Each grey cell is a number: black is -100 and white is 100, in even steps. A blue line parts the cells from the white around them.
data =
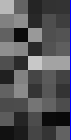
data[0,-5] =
45
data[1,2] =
-69
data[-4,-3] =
-59
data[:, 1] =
[-22, 11, -92, 6, -67, 2, 9, -40, -72, -79]
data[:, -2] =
[-61, -39, -38, -35, 28, -29, -32, -22, -91, -59]
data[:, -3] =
[-72, -69, 20, -68, 57, -46, -59, -8, -40, -46]
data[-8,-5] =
-24
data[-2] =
[-28, -72, -40, -91, -93]
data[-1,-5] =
-87

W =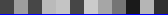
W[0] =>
-46
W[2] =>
-44
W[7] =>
30
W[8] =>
-8

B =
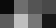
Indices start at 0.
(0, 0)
-92
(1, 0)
-28

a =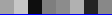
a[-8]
28
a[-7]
55

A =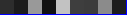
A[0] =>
-65
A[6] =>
-53
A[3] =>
-87

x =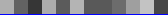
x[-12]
37
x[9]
25
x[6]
-30
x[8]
-15

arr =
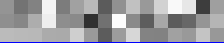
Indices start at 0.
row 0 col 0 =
16
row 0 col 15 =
25
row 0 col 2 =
2
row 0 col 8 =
14
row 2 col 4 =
33
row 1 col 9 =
8
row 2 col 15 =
19
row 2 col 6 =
21
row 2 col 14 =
54
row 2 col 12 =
26
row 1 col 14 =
17
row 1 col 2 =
36
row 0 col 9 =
51

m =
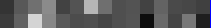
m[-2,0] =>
-59
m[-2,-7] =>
-38
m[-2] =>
[-59, -31, -12, 9, -48, -35, 43, -13, -38, -35, -48, -22, -42, -44, -50]
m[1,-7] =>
-38
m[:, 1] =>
[-31, -24]
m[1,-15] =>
-54
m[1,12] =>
-47

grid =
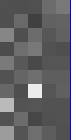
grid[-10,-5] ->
-37
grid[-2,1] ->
-15
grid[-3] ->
[46, -35, -33, -36, -36]
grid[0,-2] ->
-15
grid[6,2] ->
85
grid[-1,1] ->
-34
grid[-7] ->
[-40, -14, -6, -36, -38]
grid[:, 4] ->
[-6, -22, -24, -38, -33, -26, -25, -36, -36, -37]
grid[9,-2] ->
-27
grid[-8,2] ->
-15
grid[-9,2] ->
-50
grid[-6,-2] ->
-33
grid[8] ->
[-36, -15, -45, -37, -36]

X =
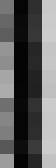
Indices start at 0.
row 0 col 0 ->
-7
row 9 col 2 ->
-65
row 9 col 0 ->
-1
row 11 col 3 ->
52
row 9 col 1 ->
-96
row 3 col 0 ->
17
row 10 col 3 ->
60
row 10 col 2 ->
-54
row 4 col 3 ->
55
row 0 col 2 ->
-63
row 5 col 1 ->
-97
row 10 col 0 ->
-31
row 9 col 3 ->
58
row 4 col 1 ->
-97
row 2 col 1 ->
-91
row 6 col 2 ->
-74

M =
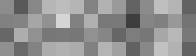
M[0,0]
10
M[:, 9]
[-22, -51, -2, -24]
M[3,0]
13
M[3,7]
41
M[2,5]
-7
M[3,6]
1
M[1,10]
4
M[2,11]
31
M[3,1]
-18
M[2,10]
-7
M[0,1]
-30
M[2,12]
44
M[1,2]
30
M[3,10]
7
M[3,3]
35
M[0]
[10, -30, 6, 43, 48, 42, 2, 40, 21, -22, 9, 50, 41, -23]
